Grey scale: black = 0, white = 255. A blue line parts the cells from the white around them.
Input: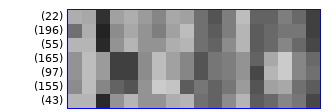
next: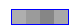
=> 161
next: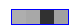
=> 174

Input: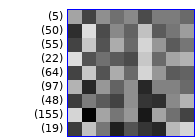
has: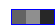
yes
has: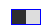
yes
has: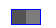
no
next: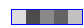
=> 91
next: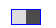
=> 137
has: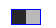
yes

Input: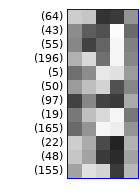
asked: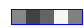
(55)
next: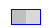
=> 246
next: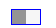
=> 238
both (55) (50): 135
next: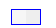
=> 148

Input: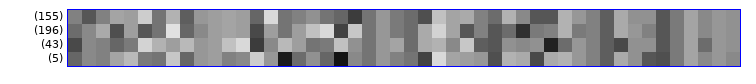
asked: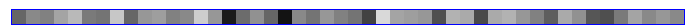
(5)

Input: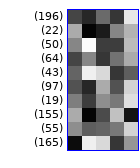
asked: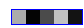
(155)
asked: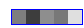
(19)
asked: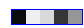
(165)
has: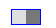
no

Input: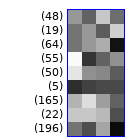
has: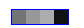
yes
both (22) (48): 199
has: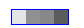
yes
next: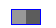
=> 206
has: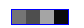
yes

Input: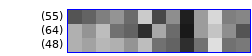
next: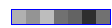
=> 223
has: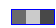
yes
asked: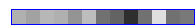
(48)
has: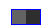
yes
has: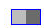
no
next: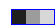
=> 127
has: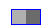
no

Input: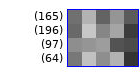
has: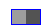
yes
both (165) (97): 149

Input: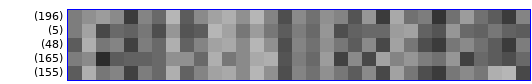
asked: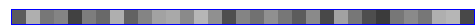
(155)
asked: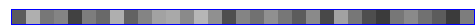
(48)
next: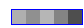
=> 138
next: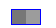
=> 119
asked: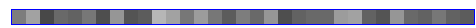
(5)

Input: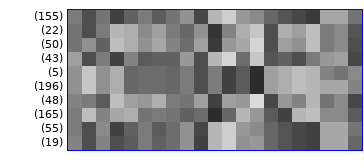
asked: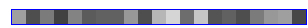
(43)
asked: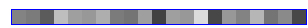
(48)
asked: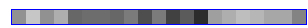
(196)
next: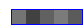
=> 116
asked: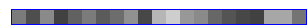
(55)
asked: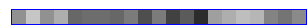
(5)

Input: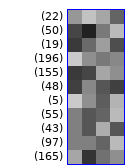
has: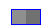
no
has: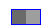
yes
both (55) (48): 86
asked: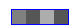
(43)
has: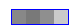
no
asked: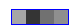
(165)
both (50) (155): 70

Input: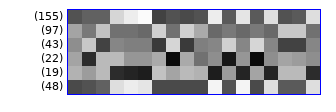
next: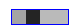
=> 44
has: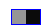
yes

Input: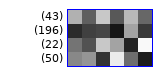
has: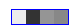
no
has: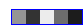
yes

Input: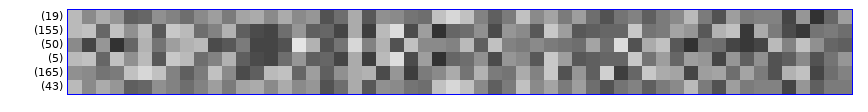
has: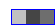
yes
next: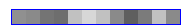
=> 164
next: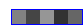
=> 158
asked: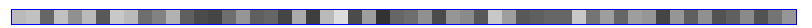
(5)
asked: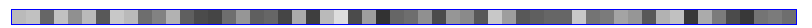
(155)
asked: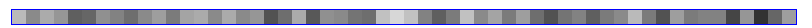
(19)
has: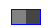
yes

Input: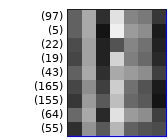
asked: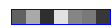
(97)
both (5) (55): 97
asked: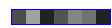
(22)
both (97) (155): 55
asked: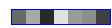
(64)

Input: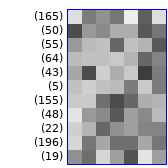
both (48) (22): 159
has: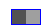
no
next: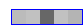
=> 88
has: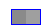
no
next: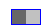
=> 180

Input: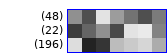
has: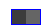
yes
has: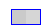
yes
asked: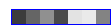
(22)
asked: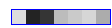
(196)
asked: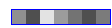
(48)

